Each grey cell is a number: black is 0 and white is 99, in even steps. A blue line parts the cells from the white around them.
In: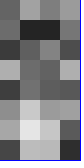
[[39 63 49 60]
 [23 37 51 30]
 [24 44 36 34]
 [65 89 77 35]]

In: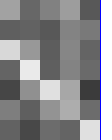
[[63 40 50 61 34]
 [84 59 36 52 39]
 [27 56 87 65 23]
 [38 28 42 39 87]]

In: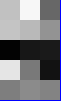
[[75 96 40]
 [ 1  9 10]
 [49 54 51]]

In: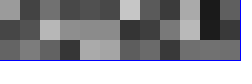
[[60 26 44 28 31 28 77 35 23 66 10 37]
 [39 48 38 21 66 64 36 41 22 43 44 43]]

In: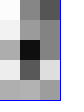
[[98 52 33]
 [67  6 51]
 [68 69 61]]

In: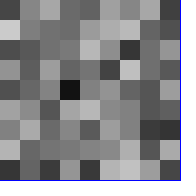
[[27 52 65 41 38 62 52 65 25]
 [30 34 44 47 71 55 21 43 58]
 [31 40 51  7 50 57 39 33 61]
 [50 66 41 52 35 61 50 23 20]
 [21 39 23 58 22 70 75 61 27]]
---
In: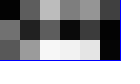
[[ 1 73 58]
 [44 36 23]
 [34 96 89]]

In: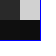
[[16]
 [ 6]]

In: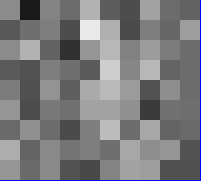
[[54 51 69 30 42]
 [34 49 91 29 40]
 [54 38 58 50 48]
 [35 49 35 52 39]
 [48 57 66 60 55]
 [58 47 63 56 44]
 [41 42 49 42 39]
 [67 53 49 65 58]
 [58 53 28 63 31]]

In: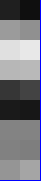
[[12]
 [60]
 [87]
 [71]
 [21]
 [10]
 [51]
 [50]
 [58]]

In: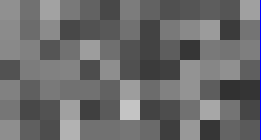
[[56 63 38 48 31 36 62]
 [54 54 32 44 47 60 45]
 [53 33 61 32 36 47 49]
 [32 50 30 31 25 52 37]
 [50 47 44 61 50 36 20]
 [46 32 25 76 30 65 27]
 [55 30 44 46 24 21 35]]

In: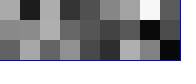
[[66 67 31 63 35]
 [53 68 33 34 29]
 [38 39 28 68  3]]

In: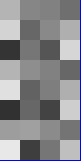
[[70 50]
 [82 53]
 [20 33]
 [70 50]
 [87 49]
 [19 26]
 [61 54]
 [90 46]]

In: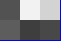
[[32 82]
 [36 28]]

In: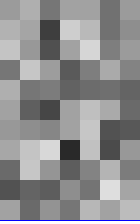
[[60 46 63 60]
 [69 24 72 55]
 [76 31 83 60]
 [46 61 49 51]
 [68 48 42 39]
 [63 27 74 41]
 [59 52 77 34]
 [65 84 75 59]
 [41 58 51 48]
 [32 36 45 64]
 [63 57 71 73]]
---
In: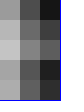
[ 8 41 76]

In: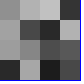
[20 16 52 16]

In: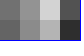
[32 70]

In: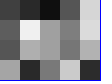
[83 49 62 16]

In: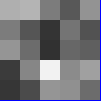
[57 45 19 52 21]

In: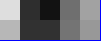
[63 45]
